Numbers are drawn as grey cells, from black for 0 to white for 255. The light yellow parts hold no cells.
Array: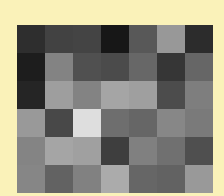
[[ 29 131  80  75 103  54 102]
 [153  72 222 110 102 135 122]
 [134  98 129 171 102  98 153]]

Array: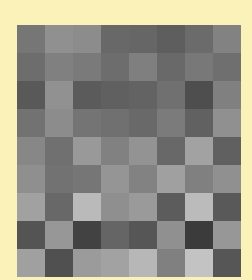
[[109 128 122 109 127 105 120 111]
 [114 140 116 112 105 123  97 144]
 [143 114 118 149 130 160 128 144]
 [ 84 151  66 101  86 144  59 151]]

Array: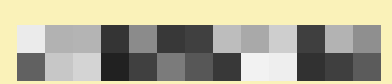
[[ 97 199 212  33  64 123  87  56 242 238  49  63  91]]

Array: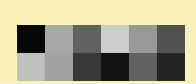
[[191 162  57  19  97  36]]

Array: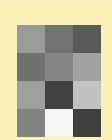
[[113 133 162]
 [131 244  63]]

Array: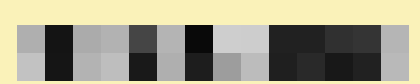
[[194  21 179 190  25 175  29 157 188  31  41  24  33 185]]
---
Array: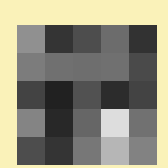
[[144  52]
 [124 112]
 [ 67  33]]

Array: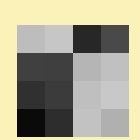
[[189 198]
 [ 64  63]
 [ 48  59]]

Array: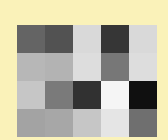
[[100  82]
 [183 179]
 [198 122]]

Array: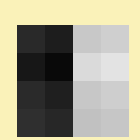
[[41 29]
 [23  9]
 [42 31]]

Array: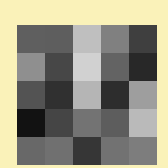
[[ 95  94]
 [143  71]
 [ 83  48]]

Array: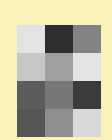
[[227  46]
 [199 159]
 [ 92 120]]

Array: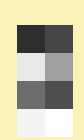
[[ 46  70]
 [232 159]
 [109  78]]
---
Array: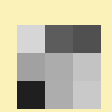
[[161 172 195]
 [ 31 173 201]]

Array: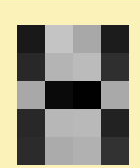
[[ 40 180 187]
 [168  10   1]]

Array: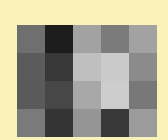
[[ 91  56 191]
 [ 90  71 168]]

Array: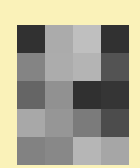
[[132 172 180]
 [101 145  48]]

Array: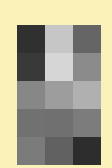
[[ 57 214 139]
 [135 157 176]]

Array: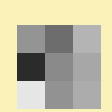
[[ 43 138 167]
 [230 146 172]]

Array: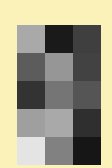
[[ 92 150  66]
 [ 51 117  85]]
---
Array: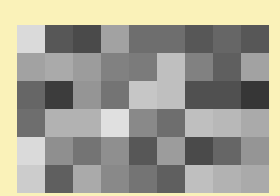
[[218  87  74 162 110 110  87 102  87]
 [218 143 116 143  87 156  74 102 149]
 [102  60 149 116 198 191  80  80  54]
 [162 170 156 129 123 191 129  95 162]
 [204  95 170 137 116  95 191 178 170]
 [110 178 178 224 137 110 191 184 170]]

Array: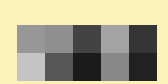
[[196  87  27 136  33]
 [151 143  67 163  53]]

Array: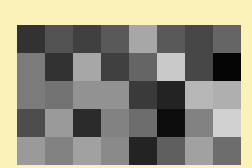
[[ 77 154  43 130 109  13 130 209]
 [ 50  83  64  89 167  89  71 101]
 [123 115 146 146  58  35 183 175]
 [154 130 161 138  35  95 161 109]
 [123  50 167  64 101 201  71   5]]

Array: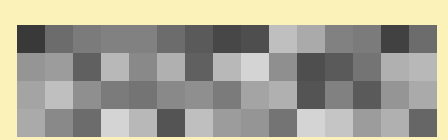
[[149 156  96 184 137 176  96 184 212 143  78  90 116 176 184]
 [170 137 108 212 184  84 191 156 149 116 212 197 156 176 102]
 [ 57 108 123 129 129 108  90  71  78 191 170 129 123  65 108]
 [164 191 143 123 116 137 143 123 164 176  84 129  90 149 170]]

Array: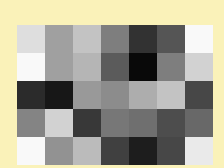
[[132 210  56 119 111  77 104]
 [ 43  23 153 140 173 195  71]
 [249 160 181  91   9 126 210]
 [249 146 187  64  29  71 234]
 [222 160 195 126  50  85 249]]

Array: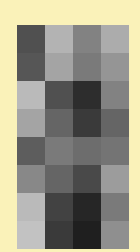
[[194  58  31 143]
 [186  66  38 122]
 [186  80  45 130]
 [164 101  58 101]
 [136 101  73 156]
 [ 93 122 109 116]
 [ 86 164 122 149]
 [ 80 179 130 172]]

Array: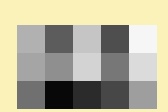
[[112   8  43  71 158]
 [177  92 197  78 246]
 [165 143 211 119 219]]

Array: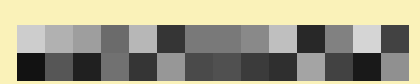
[[ 18  86  32 113  53 151  74  80  59  47 164  66  25 144]
 [205 177 158 107 183  53 121 121 137 191  40 129 213  66]]

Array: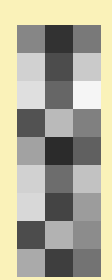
[[162  43  96]
 [170  62 115]
 [134  50 121]
 [ 82 186 128]
 [ 76 178 140]
 [216  68 156]
 [209 109 194]
 [209  76 202]
 [223 102 245]]
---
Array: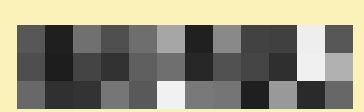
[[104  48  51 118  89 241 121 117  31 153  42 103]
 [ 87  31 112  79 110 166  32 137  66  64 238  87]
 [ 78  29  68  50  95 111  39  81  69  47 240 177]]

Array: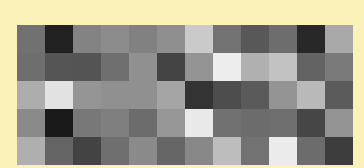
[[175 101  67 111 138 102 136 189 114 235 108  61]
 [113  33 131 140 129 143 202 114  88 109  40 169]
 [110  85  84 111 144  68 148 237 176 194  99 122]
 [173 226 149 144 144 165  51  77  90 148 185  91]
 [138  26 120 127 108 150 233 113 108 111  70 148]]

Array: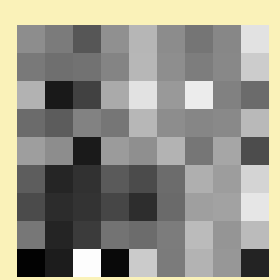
[[  2  28 253   9 203 123 179 151  35]
 [141 123  86 144 182 140 117 135 226]
 [121 111 114 132 183 142 125 136 204]
 [178  25  65 170 226 153 236 129 107]
 [107  92 130 118 183 141 134 137 185]
 [158 141  26 155 143 179 118 166  76]
 [ 93  37  49  90  75 108 175 157 212]
 [ 75  44  51  70  45 106 159 162 230]
 [119  36  59 115 108 124 187 149 187]]

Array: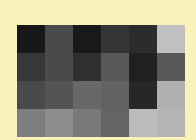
[[126 141 121 100 187 180]
 [ 23  74  25  53  44 192]
 [ 55  74  47  89  32  88]
 [ 74  84 104  98  39 176]]

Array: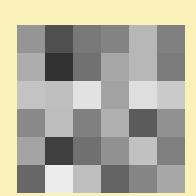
[[103 236 191  99 133 167]
 [149  80 120 131 183 128]
 [173  50 113 167 183 123]
 [195 191 226 162 222 202]
 [137 189 128 176  91 145]
 [164  63 112 145 193 128]]

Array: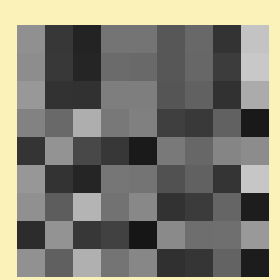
[[145  96 176 116 135  48  53  99  28]
 [144  55  35 116 116  87 104  51 195]
 [141  56  37 107 105  87 103  60 200]
 [152  50  49 126 126  85  97  49 171]
 [130 105 174 120 128  63  57  97  25]
 [ 52 147  72  55  26 121 103 133 140]
 [151  51  37 118 116  81  97  52 198]
 [144  93 180 114 136  50  59 101  29]
 [ 44 147  55  65  22 138 110 111 153]]

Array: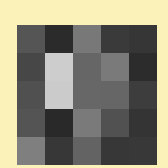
[[127  55  99  55  56]
 [ 85  43 120  58  54]
 [ 71 205 102 122  44]
 [ 80 203 103 102  61]
 [ 84  41 122  81  52]]
